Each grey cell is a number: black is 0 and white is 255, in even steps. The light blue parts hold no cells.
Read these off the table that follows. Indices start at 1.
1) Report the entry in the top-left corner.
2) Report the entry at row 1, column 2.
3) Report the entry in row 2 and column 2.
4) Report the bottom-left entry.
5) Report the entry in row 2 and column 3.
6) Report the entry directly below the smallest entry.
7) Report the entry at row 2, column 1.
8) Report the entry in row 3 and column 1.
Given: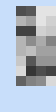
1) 78
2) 87
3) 161
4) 98
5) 227
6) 130
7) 180
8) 66

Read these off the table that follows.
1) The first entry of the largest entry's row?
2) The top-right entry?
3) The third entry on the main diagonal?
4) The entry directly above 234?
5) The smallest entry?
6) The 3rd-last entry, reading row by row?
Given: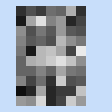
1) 119
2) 48
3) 119
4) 119
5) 14
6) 68

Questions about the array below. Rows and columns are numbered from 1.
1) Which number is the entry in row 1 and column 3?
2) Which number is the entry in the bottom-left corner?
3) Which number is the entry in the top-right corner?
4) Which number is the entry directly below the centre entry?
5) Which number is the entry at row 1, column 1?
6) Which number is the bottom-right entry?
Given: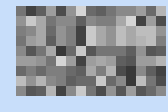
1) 95
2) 137
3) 180
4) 157
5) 117
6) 137

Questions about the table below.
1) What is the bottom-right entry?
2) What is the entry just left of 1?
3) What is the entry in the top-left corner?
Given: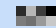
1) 200
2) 61
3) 42

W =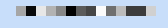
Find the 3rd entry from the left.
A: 231
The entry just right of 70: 251
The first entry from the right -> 208
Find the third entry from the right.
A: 60

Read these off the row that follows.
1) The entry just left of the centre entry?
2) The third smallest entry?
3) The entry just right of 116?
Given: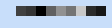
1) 96
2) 43
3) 200

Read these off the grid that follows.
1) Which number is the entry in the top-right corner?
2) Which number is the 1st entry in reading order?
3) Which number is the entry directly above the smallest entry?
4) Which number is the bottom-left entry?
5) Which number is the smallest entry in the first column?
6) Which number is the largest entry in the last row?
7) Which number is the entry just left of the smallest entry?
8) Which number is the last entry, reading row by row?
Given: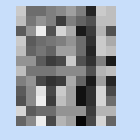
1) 190
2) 202
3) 147
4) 100
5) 81
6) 237
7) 159
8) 100

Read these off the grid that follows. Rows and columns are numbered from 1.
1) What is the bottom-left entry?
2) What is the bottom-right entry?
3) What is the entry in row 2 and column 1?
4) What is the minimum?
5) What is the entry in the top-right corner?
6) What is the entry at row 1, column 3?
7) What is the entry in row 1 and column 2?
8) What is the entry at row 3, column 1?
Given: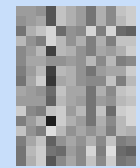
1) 116
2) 126
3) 146
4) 31
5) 204
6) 146
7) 156
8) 116

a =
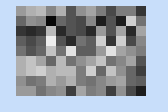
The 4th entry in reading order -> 135
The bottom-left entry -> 154
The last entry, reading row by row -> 29
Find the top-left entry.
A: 154
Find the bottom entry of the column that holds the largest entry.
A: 135
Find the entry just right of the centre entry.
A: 94
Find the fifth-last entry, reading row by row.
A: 135
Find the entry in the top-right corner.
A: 53
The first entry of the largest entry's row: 94
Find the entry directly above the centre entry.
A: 114
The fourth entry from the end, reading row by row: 62
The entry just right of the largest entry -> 83
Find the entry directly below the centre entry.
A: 144
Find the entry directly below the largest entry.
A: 195
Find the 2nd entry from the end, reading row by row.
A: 73
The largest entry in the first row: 186
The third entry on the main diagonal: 53
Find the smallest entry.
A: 8
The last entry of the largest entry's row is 135
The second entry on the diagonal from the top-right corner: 207
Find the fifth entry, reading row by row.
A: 176

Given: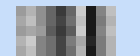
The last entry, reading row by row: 179
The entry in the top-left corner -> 155
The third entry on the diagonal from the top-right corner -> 25
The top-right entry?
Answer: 191
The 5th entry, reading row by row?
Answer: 58
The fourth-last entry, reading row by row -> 179
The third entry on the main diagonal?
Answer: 155
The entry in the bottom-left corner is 167
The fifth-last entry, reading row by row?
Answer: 111
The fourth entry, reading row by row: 102
